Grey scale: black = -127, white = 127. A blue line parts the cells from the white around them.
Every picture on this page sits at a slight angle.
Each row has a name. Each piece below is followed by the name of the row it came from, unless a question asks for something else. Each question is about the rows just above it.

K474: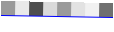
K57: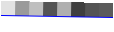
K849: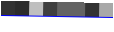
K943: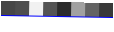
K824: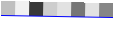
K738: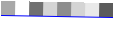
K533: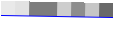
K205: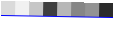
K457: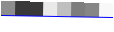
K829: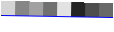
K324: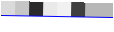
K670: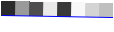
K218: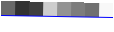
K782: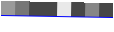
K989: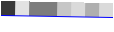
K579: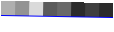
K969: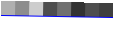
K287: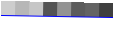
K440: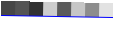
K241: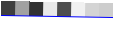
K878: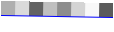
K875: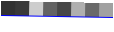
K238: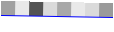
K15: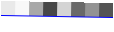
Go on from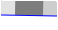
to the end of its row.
[ 13  70 -22]
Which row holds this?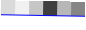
K205
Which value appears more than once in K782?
[-56]

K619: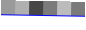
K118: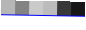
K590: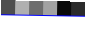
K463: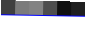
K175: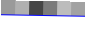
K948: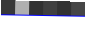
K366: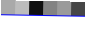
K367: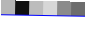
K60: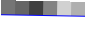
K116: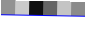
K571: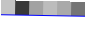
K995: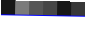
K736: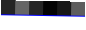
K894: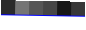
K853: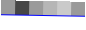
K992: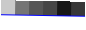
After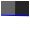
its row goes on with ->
[-124 -104  -33]
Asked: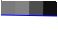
K463
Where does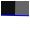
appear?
K116
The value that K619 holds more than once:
[-4]
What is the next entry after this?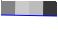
[-104]

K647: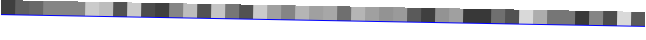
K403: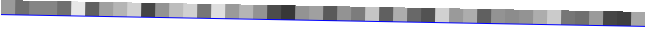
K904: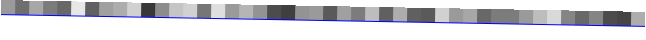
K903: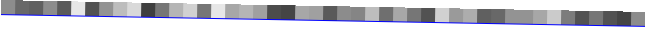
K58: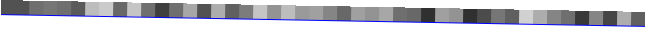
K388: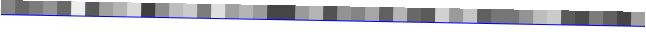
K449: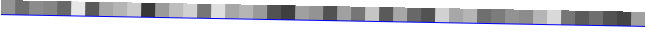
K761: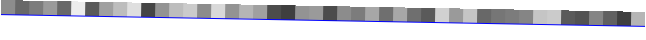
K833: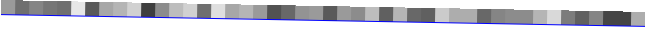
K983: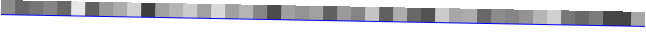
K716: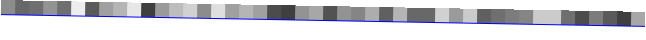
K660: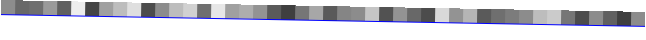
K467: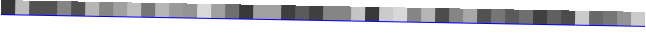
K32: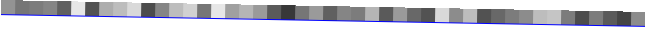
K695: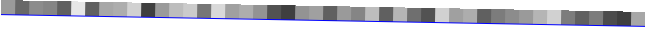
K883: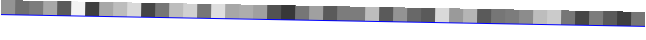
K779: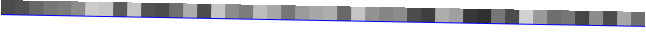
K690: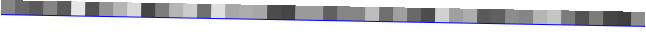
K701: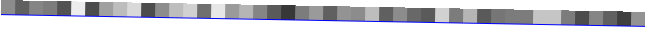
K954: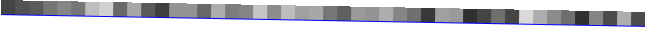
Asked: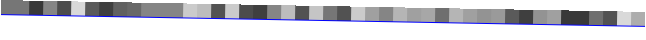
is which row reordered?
K647
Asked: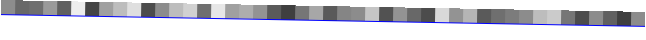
K660
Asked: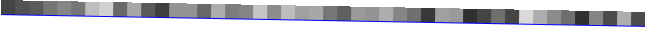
K954

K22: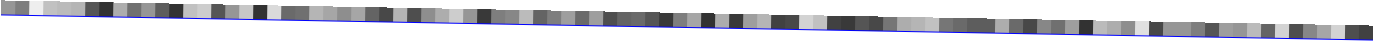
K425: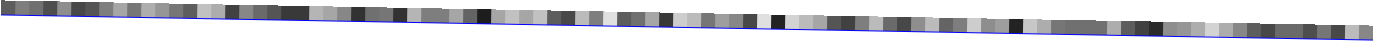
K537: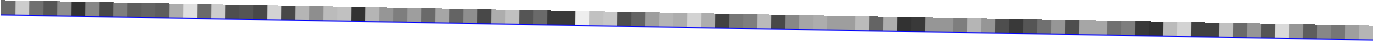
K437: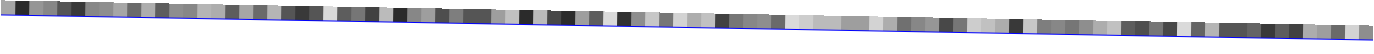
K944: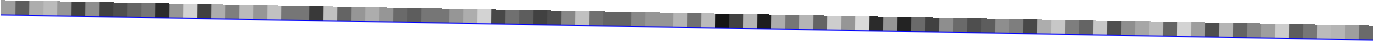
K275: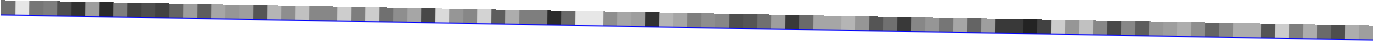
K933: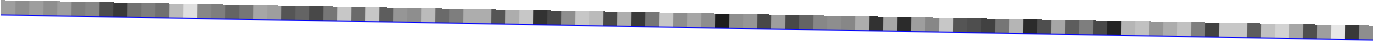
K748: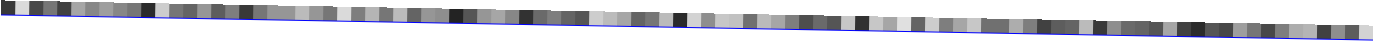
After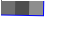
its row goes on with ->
[-55 -42  -1  38  -9  45  22  -9 -34  65  45 -62   7 -21 -42 -70 -70  53
  38   7 -77 -15  -9 -77  53  -1  -1  38 -27 -98  38  65  38  65 -34 -55
  59  -1  96 -34 -15  38 -70  77  59  -9  30   7 -55  96 -92  83  59  38
 -42 -62  -1  59 -21 -55  14  59 -27  -1  77  14  30 -92  71  45  -9 -15
 -15 -15  45 -34 -62 -84  14  22  45  83  45   7 -34 -55 -21 -21 -49  -9
 -55  59   7]
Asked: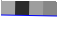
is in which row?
K933
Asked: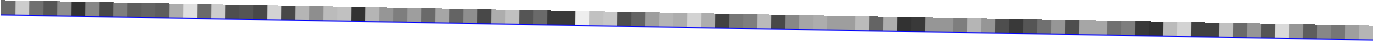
K537
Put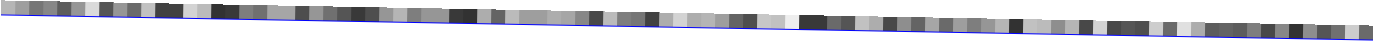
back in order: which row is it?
K537

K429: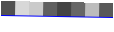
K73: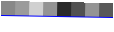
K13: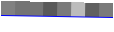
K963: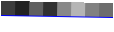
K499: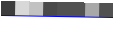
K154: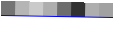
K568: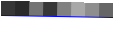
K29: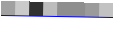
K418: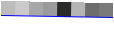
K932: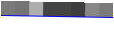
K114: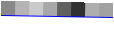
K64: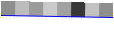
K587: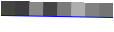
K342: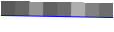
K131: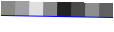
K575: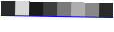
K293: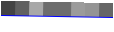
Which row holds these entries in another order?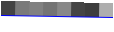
K587
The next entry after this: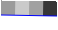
[66]
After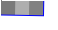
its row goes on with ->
[-11]
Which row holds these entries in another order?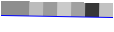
K64
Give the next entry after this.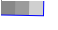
[20]
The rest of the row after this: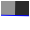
[-46  20 -38]
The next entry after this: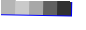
[46]

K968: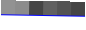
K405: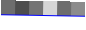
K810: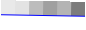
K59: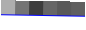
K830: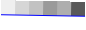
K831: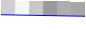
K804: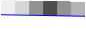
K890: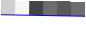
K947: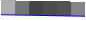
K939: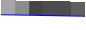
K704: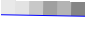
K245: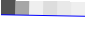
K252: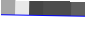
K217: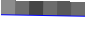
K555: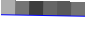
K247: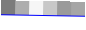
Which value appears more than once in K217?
[-18]
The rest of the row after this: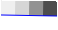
[18 52]
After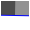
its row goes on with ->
[52]
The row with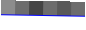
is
K217
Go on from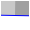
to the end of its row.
[52  5]
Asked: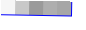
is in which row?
K831
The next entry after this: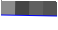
[-58]

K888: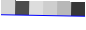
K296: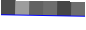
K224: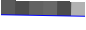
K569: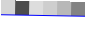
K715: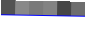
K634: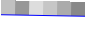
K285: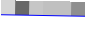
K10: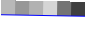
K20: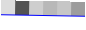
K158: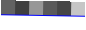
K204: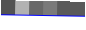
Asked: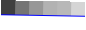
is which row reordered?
K10
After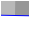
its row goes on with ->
[ 50  85 -11 -64]
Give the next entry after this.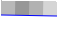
[-11]
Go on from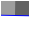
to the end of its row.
[-17 -57 -17]
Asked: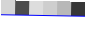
K888
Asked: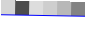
K569

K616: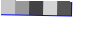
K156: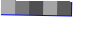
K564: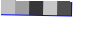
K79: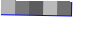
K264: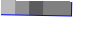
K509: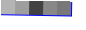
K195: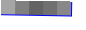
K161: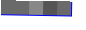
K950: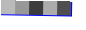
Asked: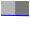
K79
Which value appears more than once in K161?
[-21]
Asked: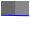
K161

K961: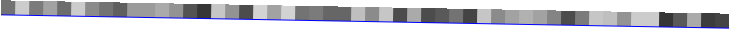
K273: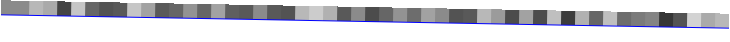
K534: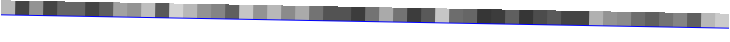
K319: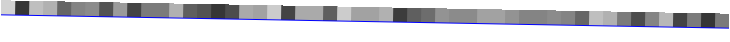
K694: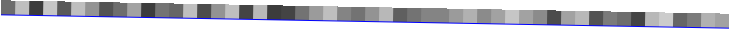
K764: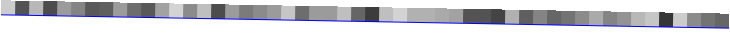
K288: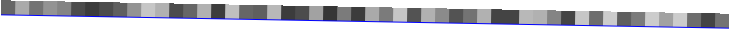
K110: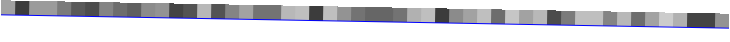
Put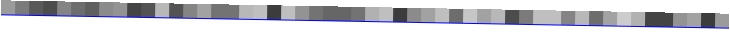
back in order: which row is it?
K110
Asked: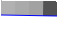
K764
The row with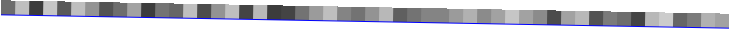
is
K694
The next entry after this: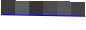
[-59]
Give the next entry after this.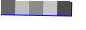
[42]

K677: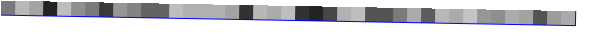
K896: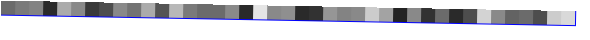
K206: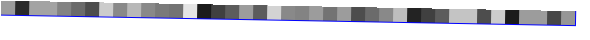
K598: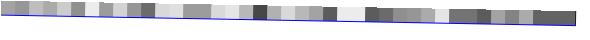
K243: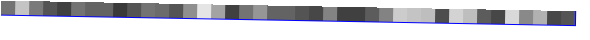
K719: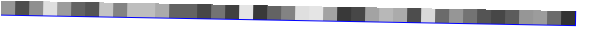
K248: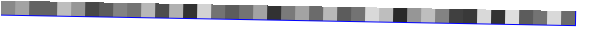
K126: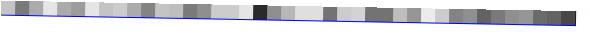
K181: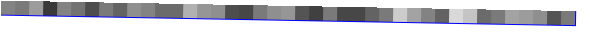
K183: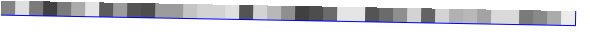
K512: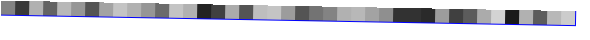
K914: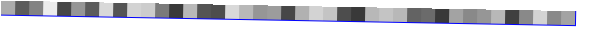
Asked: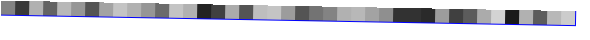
K512
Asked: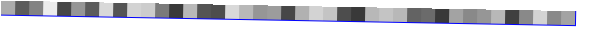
K914

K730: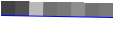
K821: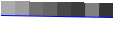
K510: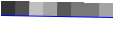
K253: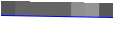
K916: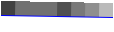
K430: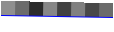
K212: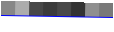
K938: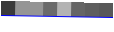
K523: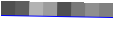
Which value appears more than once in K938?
[21]
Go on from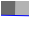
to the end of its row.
[-26 -33 -39]
